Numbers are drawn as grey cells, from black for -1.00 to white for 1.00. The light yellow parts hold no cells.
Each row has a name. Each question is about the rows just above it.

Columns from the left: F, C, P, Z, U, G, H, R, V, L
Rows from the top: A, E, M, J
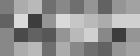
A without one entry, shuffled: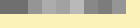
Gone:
[-0.23]
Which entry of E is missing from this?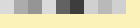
[0.55]
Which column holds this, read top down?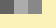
R
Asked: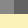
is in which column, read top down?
R
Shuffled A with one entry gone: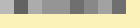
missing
[-0.03]

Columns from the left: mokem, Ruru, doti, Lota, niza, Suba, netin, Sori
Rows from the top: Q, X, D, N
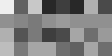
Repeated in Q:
[-0.69]
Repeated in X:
[0.13]

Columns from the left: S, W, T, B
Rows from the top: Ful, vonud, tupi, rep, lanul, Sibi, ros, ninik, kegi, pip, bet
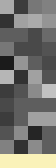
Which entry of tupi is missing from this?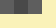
[-0.17]
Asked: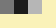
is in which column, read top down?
S
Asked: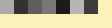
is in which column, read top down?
S
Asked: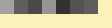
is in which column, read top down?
W
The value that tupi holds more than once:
[-0.26]
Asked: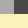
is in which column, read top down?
T
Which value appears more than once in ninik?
[-0.26]

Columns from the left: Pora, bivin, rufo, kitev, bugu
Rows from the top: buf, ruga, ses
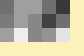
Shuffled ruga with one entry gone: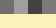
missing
[0.06]
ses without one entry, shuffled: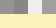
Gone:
[0.79]
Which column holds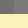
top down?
Pora
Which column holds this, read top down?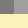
Pora
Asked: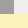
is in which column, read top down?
bivin
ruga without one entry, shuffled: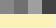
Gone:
[-0.04]
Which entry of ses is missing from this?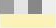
[0.15]

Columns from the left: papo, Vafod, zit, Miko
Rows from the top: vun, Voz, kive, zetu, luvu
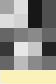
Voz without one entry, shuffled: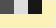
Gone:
[0.65]
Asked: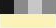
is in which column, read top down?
zit
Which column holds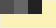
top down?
Miko
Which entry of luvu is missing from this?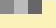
[-0.12]
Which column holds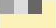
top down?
papo

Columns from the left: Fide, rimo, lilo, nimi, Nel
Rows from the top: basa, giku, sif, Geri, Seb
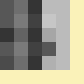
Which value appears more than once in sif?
[-0.59]
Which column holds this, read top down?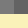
rimo
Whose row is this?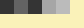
sif
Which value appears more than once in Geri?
[-0.32]

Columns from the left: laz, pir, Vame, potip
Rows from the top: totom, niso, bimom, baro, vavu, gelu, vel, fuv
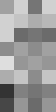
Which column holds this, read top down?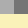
Vame
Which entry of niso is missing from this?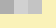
[0.44]
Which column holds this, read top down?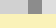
laz
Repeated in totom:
[0.64]

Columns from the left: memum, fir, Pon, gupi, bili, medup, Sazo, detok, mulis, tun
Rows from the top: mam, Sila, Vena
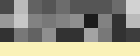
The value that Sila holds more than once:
[0.02]
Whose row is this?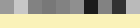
Sila
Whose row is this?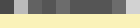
mam

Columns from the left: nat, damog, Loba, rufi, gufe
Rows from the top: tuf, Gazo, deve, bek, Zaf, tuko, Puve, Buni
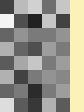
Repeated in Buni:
[-0.29]
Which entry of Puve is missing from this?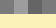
[-0.66]
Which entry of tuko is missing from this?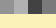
[0.06]
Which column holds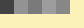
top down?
gufe
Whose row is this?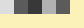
Buni
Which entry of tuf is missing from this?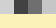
[0.47]
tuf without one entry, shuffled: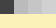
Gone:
[-0.13]

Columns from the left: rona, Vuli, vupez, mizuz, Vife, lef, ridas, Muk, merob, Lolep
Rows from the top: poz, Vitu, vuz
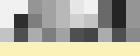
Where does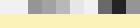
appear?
poz
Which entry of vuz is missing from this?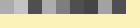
[0.08]
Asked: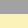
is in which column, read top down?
mizuz
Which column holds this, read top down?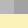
Vife
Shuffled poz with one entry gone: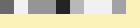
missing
[0.80]
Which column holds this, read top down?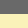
Muk
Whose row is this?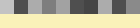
vuz

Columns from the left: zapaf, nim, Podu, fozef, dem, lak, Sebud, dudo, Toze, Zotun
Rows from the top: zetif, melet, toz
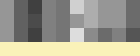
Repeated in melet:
[0.18]
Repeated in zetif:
[0.18]
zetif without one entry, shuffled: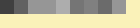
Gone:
[0.63]
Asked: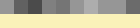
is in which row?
melet

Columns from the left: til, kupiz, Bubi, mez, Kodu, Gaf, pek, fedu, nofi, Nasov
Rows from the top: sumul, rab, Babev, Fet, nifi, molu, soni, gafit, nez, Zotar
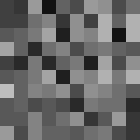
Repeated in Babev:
[0.39]
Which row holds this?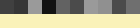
sumul
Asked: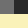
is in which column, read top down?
mez

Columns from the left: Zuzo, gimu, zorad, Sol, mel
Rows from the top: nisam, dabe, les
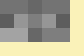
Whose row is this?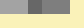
les
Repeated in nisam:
[-0.10]
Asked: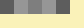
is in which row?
dabe
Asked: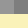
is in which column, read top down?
Sol

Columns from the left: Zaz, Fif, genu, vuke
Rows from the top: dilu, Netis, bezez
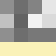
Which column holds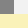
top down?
genu
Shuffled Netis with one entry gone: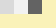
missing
[0.51]
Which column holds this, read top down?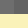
Fif
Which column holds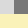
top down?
vuke
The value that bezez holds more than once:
[-0.06]

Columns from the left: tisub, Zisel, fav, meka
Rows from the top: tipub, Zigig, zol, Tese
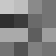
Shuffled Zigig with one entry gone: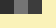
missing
[-0.17]
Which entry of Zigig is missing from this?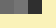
[-0.53]
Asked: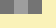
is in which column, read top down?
meka
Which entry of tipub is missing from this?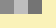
[0.57]
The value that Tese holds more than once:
[-0.09]
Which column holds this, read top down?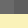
fav

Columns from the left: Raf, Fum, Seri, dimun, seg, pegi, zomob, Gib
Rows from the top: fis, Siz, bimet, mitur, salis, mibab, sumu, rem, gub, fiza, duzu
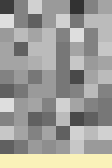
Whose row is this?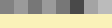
mibab
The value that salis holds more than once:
[0.29]
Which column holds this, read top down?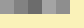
dimun
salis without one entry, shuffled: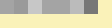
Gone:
[0.37]
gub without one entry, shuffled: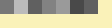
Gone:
[-0.15]
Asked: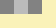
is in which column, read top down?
zomob
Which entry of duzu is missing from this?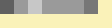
[0.11]

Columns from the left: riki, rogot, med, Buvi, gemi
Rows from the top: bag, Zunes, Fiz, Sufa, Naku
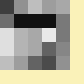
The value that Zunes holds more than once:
[-0.87]
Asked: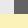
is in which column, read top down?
Buvi
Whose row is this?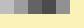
Naku

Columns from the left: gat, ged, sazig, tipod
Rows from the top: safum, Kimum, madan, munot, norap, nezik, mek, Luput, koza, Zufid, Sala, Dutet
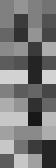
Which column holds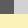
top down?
gat
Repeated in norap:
[-0.36]
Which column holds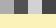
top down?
tipod
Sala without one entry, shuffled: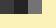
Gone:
[0.56]
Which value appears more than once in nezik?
[0.65]
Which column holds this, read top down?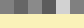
gat
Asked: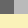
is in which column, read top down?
tipod

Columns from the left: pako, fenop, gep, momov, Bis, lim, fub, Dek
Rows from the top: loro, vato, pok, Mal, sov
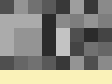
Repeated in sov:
[-0.38]
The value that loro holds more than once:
[-0.56]
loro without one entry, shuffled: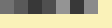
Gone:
[0.24]

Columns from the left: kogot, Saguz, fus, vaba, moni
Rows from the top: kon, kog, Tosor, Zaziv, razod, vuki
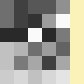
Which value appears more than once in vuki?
[0.69]
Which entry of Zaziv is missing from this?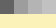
[-0.13]
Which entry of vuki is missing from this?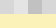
[0.60]
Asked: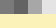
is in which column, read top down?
moni
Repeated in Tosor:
[-0.68]
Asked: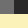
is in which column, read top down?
kogot

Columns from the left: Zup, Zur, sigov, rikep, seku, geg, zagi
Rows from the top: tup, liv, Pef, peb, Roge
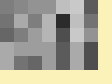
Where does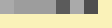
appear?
peb
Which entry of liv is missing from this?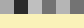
[-0.01]
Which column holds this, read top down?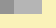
rikep
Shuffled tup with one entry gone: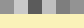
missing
[0.07]
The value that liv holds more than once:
[-0.10]

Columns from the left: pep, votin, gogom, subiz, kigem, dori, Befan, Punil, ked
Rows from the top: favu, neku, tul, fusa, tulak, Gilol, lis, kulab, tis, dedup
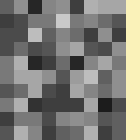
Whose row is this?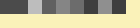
tul
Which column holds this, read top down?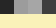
dori
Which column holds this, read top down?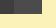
pep
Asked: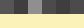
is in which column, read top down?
subiz
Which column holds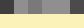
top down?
ked
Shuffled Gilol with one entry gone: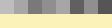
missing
[0.22]
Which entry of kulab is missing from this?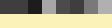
[-0.61]

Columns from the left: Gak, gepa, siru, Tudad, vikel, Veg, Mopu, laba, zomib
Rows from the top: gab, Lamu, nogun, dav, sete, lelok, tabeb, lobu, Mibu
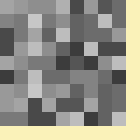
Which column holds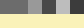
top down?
zomib
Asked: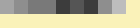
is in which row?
sete
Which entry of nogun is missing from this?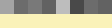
[0.20]
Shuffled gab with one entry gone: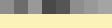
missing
[0.38]
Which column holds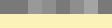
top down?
gepa

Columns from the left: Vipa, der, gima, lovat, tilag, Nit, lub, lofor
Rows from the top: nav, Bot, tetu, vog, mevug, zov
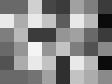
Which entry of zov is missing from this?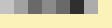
[-0.10]
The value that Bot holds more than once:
[0.83]
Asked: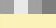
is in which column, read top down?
Nit
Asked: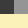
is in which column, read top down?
lovat
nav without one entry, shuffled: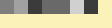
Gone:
[-0.45]
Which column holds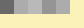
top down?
der
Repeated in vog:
[0.17]

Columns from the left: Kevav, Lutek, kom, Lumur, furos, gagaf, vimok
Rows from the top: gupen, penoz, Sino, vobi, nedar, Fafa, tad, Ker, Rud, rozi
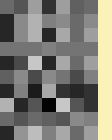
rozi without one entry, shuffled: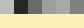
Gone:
[0.16]
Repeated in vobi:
[-0.09]
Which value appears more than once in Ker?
[-0.33]
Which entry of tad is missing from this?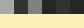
[-0.79]
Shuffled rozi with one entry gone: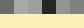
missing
[0.48]

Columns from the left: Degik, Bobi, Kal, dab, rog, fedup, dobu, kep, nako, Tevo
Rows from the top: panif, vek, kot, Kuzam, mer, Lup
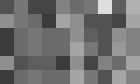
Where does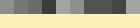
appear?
vek
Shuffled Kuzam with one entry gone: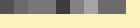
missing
[0.20]

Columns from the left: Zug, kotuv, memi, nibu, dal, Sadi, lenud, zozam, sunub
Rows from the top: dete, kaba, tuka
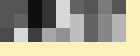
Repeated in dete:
[-0.33]
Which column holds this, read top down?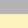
sunub

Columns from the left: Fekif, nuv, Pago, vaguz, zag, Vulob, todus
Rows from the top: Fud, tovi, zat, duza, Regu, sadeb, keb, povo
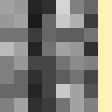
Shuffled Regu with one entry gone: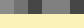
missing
[0.19]
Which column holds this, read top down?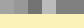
Fekif
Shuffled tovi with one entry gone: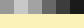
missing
[0.37]
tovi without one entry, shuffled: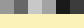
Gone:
[0.37]
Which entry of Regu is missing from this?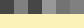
[0.09]
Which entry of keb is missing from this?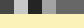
[-0.35]

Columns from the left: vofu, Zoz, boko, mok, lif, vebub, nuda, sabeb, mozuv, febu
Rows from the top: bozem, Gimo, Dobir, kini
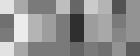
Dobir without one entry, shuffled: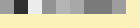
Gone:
[0.05]
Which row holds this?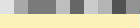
bozem
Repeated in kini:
[-0.04]

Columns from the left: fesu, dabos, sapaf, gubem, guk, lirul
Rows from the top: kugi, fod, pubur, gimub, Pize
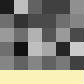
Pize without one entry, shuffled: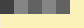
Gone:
[-0.05]
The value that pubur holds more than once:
[0.21]
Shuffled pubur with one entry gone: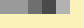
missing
[-0.33]

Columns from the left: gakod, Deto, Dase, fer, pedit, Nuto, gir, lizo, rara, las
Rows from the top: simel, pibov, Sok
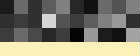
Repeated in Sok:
[-0.53]
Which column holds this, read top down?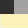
las
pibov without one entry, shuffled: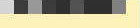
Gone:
[-0.27]
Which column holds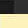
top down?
gakod
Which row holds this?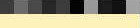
Sok
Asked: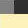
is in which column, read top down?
las
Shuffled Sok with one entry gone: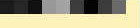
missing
[-0.43]

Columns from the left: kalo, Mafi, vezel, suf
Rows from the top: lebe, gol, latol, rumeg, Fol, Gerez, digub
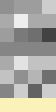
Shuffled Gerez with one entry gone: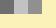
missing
[0.42]
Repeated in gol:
[0.33]
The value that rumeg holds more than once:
[0.04]

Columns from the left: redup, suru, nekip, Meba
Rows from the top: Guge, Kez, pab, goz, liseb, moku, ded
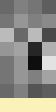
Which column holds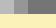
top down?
redup
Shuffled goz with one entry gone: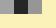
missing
[0.38]

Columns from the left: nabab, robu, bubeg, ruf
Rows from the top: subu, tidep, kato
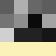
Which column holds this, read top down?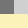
nabab
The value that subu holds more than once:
[-0.27]
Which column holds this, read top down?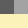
ruf
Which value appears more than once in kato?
[-0.73]
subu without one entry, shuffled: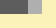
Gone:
[-0.19]
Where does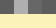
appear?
subu

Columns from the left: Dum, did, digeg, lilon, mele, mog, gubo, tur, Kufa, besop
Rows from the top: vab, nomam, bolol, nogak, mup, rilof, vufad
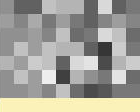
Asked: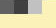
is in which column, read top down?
mele
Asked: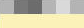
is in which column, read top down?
mog
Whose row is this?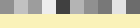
rilof
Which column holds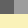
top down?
Kufa
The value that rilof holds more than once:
[0.13]

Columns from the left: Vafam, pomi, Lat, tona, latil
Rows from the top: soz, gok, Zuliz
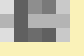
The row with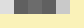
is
Zuliz
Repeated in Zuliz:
[-0.25]
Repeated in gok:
[0.41]

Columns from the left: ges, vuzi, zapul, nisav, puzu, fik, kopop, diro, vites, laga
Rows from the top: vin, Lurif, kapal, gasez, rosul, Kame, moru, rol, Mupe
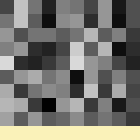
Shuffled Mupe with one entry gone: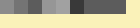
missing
[-0.19]
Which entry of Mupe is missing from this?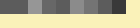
[0.26]

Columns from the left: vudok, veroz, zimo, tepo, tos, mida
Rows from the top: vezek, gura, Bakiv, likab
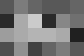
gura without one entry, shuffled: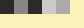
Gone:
[-0.12]
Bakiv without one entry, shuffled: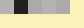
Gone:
[0.23]
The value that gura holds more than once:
[-0.67]
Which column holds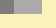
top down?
veroz
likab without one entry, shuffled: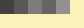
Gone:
[-0.39]

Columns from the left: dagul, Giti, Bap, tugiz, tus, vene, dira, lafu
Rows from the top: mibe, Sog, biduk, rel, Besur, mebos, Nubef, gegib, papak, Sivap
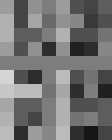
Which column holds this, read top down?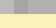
tus
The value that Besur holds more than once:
[-0.02]
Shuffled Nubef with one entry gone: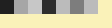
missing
[-0.10]
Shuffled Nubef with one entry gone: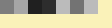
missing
[0.56]
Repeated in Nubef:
[0.47]
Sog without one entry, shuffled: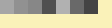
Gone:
[-0.55]
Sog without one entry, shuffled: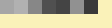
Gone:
[-0.18]

